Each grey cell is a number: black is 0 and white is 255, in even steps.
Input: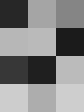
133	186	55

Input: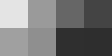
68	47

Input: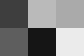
170	21

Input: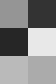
51	38

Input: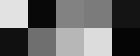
20	220

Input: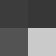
55	83

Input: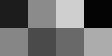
4	105
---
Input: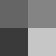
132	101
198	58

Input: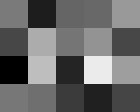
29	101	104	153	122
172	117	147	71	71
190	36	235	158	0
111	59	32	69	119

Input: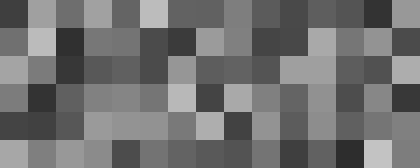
160	110	161	100	188	98	97	126	91	73	94	84	51	152	63
187	48	119	116	75	59	155	128	69	72	169	118	147	75	112
123	55	88	96	75	150	93	98	84	159	159	93	81	173	164
51	96	129	133	117	184	68	169	128	100	145	77	135	56	124
65	87	154	147	146	121	174	66	147	92	141	96	117	128	68
127	152	139	76	115	99	89	83	116	63	97	45	195	125	167

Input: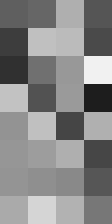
102	175	85	95
192	187	74	61
112	152	241	48
82	154	29	194
192	69	176	147
157	175	70	150
143	137	86	148
213	178	119	170

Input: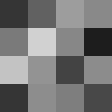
97	157	137	53
209	135	29	122
147	67	140	195
141	126	72	53

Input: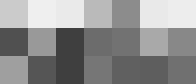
239	234	186	140	233	237	203
153	63	108	114	169	136	80
85	63	118	96	94	112	159

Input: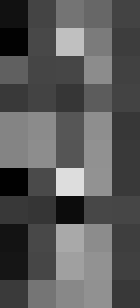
68	116	103	67	17
72	192	123	61	2
69	70	140	65	96
67	54	92	67	57
139	86	142	55	132
141	85	145	57	132
74	221	146	57	1
53	12	71	70	56
72	169	140	62	19
70	160	146	64	21
117	136	145	56	58

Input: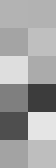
178	179
191	164
171	222
60	127
229	78
190	163
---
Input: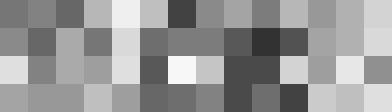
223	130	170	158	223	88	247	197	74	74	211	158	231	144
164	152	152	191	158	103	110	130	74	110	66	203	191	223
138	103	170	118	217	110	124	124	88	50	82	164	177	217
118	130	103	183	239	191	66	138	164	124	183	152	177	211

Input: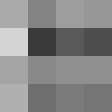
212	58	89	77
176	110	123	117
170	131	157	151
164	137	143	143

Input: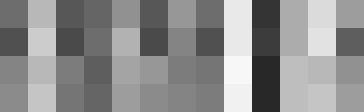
139	197	117	101	157	139	132	124	241	40	190	197	157
132	184	124	94	164	151	124	117	247	40	190	184	145
109	184	87	101	145	87	151	109	233	52	172	219	157
80	204	74	109	178	74	132	80	233	60	172	226	94

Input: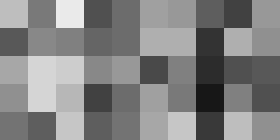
190	121	234	80	108	160	152	94	65	152
167	213	205	136	152	73	128	44	80	88
144	213	183	65	108	160	121	23	128	80
115	94	198	94	115	167	198	57	190	144
88	136	128	101	108	175	175	51	175	144

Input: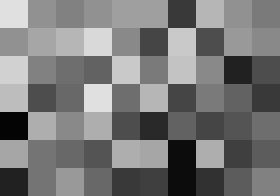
224	145	129	145	159	159	57	182	145	122
209	129	110	98	201	122	195	137	33	77
189	77	104	224	110	182	69	122	98	57
166	116	104	84	174	166	12	174	63	92
145	166	182	217	137	69	201	77	153	137
33	116	153	104	57	63	12	49	92	129
4	174	137	174	77	41	98	69	84	110

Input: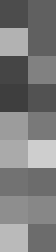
186	108
178	96
170	206
156	121
142	135
114	108
76	96
69	129
62	82

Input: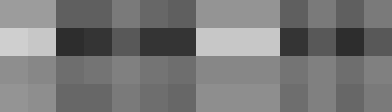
207	199	45	52	88	52	52	199	199	199	52	88	45	88
156	156	95	95	122	103	95	148	148	148	95	122	95	122
148	142	103	103	122	110	103	142	142	142	110	128	103	122
142	135	110	116	128	116	110	135	135	135	116	128	110	128
